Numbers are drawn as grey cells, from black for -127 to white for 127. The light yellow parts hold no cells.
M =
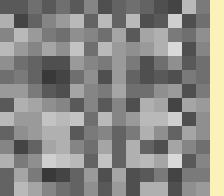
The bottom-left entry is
-28
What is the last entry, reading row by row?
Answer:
26
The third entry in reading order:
-16
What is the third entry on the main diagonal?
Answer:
26
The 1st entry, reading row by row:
-38
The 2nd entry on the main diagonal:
-59
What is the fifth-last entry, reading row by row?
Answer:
48
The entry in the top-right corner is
-5
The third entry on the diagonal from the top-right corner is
-5
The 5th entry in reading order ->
-16
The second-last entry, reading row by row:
15
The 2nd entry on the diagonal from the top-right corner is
-48

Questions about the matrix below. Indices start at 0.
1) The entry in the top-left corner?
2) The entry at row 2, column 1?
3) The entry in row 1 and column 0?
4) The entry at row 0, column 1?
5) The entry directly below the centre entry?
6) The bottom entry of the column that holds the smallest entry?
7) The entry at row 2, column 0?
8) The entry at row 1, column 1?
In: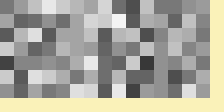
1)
-7
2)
55
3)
36
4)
27
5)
-17
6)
27
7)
-37
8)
-27

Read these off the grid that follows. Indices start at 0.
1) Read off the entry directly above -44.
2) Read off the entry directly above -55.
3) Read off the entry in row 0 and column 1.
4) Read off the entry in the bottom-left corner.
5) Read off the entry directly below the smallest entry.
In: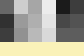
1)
-66
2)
-100
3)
78
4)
-66
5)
-55

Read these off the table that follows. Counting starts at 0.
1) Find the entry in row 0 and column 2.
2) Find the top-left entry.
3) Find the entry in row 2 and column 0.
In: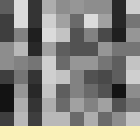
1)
-75
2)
-33
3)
-65

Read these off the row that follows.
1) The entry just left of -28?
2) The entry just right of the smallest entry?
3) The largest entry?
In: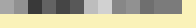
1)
-70
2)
-28
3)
81

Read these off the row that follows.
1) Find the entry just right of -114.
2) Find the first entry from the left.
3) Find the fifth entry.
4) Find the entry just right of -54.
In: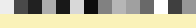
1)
1
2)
109
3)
-103
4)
-94

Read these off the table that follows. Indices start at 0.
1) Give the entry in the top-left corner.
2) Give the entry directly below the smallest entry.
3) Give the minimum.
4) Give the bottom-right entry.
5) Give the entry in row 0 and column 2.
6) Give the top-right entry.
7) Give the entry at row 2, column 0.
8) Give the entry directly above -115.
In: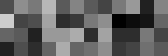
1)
-49
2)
-82
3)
-127
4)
-37
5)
-6
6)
4
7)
-26
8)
25

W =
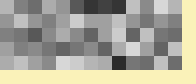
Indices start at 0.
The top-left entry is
53
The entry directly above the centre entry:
32
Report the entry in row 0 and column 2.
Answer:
-18
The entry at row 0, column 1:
0
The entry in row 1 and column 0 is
21
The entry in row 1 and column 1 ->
64
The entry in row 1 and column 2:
21
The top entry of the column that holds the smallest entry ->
-74
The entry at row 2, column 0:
0
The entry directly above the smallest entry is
44
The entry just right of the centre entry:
32
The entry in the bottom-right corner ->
-18
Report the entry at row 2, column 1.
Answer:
-9
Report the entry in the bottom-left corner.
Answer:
44

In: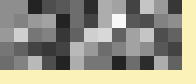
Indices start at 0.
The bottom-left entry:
-18
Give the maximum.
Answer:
120
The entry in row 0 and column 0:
14
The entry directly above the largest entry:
34
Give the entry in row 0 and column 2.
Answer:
-92
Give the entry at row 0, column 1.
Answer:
14
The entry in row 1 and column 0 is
14
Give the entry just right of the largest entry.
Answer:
-39
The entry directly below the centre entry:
25
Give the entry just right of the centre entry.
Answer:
88
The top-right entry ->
-72
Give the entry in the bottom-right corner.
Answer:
-29
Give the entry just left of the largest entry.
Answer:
45
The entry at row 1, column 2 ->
25

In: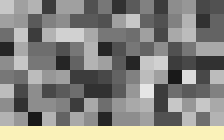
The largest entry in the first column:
71
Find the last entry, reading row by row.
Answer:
51
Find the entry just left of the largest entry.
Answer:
23
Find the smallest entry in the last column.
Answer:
-78
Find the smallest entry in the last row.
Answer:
-102
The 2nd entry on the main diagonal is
23
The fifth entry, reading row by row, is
32
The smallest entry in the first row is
-78
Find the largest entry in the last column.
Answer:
60
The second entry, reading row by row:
32
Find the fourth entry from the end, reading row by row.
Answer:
-46
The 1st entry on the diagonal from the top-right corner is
-46
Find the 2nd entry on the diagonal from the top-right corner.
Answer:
-78
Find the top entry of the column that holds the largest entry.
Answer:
1
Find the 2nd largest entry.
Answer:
91
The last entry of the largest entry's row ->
1
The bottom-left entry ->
51
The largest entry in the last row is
60
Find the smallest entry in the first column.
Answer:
-90
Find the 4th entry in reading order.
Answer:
-67
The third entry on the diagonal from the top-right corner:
60
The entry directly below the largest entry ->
51
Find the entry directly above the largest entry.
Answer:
60

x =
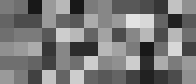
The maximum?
99
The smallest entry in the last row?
-94
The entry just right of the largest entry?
88
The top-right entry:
16
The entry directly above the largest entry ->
-39
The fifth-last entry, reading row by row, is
-62
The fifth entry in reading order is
56
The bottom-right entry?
16
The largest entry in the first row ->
66
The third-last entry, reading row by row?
-73
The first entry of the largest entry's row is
-27
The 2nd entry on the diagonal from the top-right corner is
-94
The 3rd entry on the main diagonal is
-4
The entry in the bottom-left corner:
26
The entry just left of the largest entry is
26
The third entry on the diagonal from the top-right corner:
-51
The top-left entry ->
-4
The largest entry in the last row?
77
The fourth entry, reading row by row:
26
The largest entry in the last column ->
26
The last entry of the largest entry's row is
-39

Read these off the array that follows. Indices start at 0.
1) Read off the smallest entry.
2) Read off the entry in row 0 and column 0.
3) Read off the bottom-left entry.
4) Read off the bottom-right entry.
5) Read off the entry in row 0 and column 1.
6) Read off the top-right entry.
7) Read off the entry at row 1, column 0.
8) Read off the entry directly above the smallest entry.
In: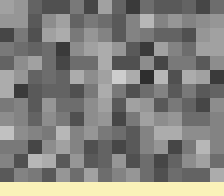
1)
-81
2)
33
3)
-38
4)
44
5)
22
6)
-18
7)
22
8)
13
